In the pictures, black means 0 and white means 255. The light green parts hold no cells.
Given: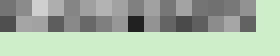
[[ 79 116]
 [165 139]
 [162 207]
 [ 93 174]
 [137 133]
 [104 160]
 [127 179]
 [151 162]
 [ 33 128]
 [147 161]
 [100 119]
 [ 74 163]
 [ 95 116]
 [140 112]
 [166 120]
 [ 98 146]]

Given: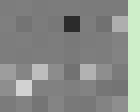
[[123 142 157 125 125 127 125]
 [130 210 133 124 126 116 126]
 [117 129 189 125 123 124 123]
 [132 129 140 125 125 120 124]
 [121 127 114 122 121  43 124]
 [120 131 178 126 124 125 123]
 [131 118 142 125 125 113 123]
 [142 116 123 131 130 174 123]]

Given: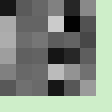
[[ 88 128 158 173 170  23]
 [112 104  96 109 100  90]
 [106 108  99 118 100 103]
 [ 22 187  21  93 203 129]
 [ 87 147  39 100   2  38]
 [154 113  94  71  82 137]]

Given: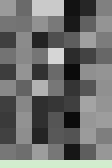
[[120  65  59  63 136  61 114  64 117 154]
 [110 142 146 134  99 148 136 139 114 106]
 [157  37  48  48 177  49 116  33 147 203]
 [119  87  86  54 118 105 214  78 122 201]
 [ 23  84  12  62  51  12  43  94  24  19]
 [ 94 156 151 165  85 144  68 159  97  39]
 [151 126 158 148 143 148 103 124 148 127]]

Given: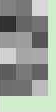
[[111  93 208 152  49 130]
 [112 121 166 158 101 119]
 [186  98 169  85 114 215]]

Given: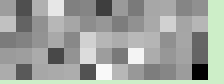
[[172 155 123 193 157]
 [ 89 158 130  99  79]
 [167 171 147 145 176]
 [170  72 169 183 231]
 [173 147 136 166 128]
 [ 82 220 209 141 133]
 [249 157 182 151  62]
 [183 121 172 125 154]
 [152 244 185 145 122]
 [125 172 181 169 167]
 [134 151 144 209 169]
 [156 163 166 165 133]
 [  1 100 101 182 144]]
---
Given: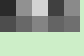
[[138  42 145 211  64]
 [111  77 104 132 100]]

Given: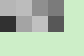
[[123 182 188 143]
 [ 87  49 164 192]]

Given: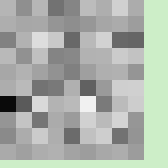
[[172 181 143 182 114 133 188 174 208]
 [157 174 167 168 149 142 151 166 171]
 [101 129 178 221 201 104 185 210 104]
 [194 185 145 192 132 136 178 179 203]
 [149 167 178 162 146 128 159 175 177]
 [208 173 186 115 121 176  97 154 207]
 [205  10  90 217 179 186 241 122 187]
 [150 149 196 117 171 155 209 186 212]
 [148 138 172 203 174 107 193 206 114]
 [156 170 160 173 177 163 157 168 173]]

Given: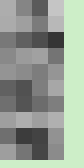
[[197 173 133  90]
 [184 171 159 123]
 [ 53 120  96  78]
 [116 137 155 161]
 [149 148 139 125]
 [167  97  81 126]
 [126 111  84 108]
 [176 159 174 159]
 [146 111  60  67]
 [139 158 117  70]]

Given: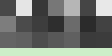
[[232  72 229  56 119 182  69]
 [ 66 125  75  61  46 107  43]
 [ 60 100  96  77  88  96  59]]

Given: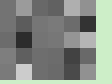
[[145 115 155 104  97 175]
 [ 51 115  92 118 122 108]
 [181 108  44 116 119 149]
 [105 126  95 110 108  66]
 [145 122 204 110 106  74]]
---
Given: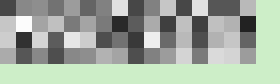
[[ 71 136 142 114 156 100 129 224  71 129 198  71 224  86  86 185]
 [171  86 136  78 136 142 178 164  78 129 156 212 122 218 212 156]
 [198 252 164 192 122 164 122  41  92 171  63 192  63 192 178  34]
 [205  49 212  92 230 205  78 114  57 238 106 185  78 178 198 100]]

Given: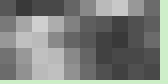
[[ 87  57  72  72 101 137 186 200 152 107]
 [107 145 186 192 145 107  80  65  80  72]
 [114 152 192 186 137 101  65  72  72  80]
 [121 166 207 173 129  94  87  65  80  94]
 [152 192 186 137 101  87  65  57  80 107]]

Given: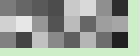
[[123 102  89  76 201 217 143  45]
 [129  68 193 137  95 181 109  32]
 [209 231 150  83 187 102 158 166]]

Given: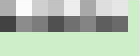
[[ 66 140 124  80 112 132  94 106]
 [175 251 207 194 237 169 222 230]]

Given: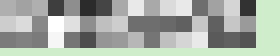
[[123 129 123 246 117  77 148 154 183 117 191 213 232  89  96  83]
 [175 162 175  62 142  42  69 169 232 169 219 232 110 162 213  50]
 [205 219 136 254 225 142 191 205 110 110 104  96 198  96 198 154]]

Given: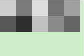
[[ 88  46 193 138 101]
 [207 122 222 115 160]]

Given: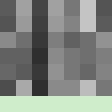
[[ 77 169  47 138 138 188 119]
 [ 84 154  63 154 131 196  91]
 [ 91 161  69 161 119 196  84]
 [ 97  97  47 138 119 111 125]
 [103  91  55 146 119 103 131]
 [138 111  55 125  97 111 146]]
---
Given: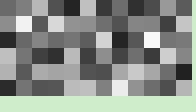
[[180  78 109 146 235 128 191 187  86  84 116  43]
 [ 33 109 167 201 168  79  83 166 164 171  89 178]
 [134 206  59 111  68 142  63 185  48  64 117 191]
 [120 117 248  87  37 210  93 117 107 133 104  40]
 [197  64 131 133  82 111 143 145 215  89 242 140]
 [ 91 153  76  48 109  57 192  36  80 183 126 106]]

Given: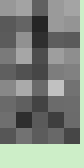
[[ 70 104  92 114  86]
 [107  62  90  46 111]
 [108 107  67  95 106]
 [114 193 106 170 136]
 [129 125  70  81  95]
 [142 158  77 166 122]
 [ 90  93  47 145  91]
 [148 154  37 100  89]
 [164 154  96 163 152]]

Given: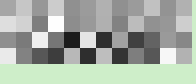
[[178 247  87 126  52 190  46 184  61  87 130 234]
 [135 154  99  64 162  46 228  28 118 239 122 143]
 [206 151 145 188 130 176 153 141 254 126 210 222]
 [177 147 193 155 144 177 155 144 204 151 198 166]]

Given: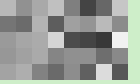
[[ 87 220  96 141 106 130 174 163]
 [137 110 144 144 133 170 161 151]
 [241  56  68  76 213 171 166 154]
 [139 186 148 160  93 179 107 117]
 [198 103  68 127 192 169 145 184]]

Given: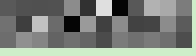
[[ 77 111 122 112 123  75 101 112  99 133 144 109]
 [ 91 140  68  66 140  64 154   5 107 193  62 113]
 [124 169 178  88   5 223  49 140  81  80  81  89]]

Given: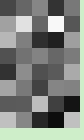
[[192  13  38 134 192]
 [ 20  64 189  91  90]
 [130 133  66 121 165]
 [170  90  80 141  50]
 [123 103 131 114  81]
 [159  32  47 127 183]
 [ 86 248 102 225 161]
 [120  51 134 102  71]]
